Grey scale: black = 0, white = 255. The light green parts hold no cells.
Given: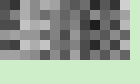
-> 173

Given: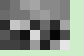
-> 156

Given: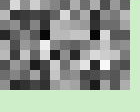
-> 143

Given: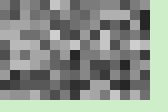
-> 145

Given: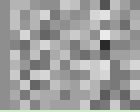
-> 180

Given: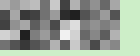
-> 178

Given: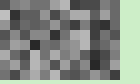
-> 136
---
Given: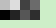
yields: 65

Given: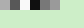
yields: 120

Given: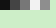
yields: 242

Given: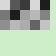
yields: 216

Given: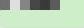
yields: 58

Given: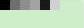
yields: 25

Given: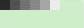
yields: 166
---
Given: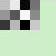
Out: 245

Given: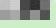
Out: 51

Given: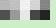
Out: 212

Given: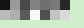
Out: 121

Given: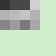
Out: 196

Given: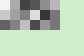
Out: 54
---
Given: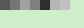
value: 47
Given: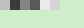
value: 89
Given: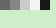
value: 203
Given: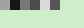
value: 75
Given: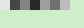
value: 159
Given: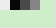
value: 7
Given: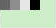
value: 142
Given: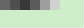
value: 91
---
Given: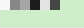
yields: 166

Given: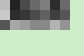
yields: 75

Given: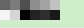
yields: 79

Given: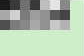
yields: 112

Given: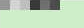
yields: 191

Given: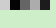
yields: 101

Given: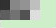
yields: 147

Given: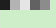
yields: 229
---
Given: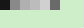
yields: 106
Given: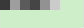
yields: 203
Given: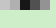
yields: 147
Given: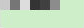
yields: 140
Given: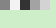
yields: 211
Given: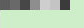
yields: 59
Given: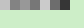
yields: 54
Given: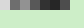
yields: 77
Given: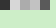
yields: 90
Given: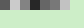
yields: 194
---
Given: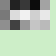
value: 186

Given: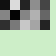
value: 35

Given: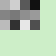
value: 79

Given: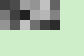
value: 43

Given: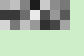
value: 164

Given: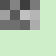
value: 172
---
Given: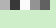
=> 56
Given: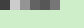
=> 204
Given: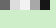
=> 221
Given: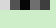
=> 82
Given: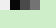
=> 7
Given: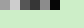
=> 205
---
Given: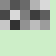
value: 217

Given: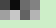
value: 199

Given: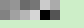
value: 161

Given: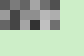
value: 69

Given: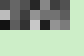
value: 102

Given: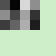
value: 71

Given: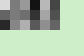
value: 123
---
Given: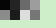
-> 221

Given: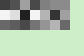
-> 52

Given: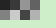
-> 68

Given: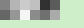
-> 112

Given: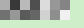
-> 142

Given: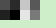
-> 229

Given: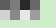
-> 231

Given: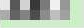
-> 190

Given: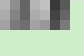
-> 67

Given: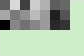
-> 31
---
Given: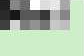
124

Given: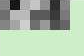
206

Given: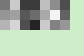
78

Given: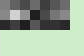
31

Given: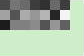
128

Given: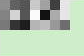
29
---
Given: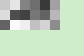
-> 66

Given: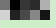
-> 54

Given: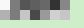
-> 85

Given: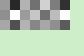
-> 155

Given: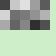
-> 122

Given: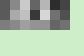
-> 192
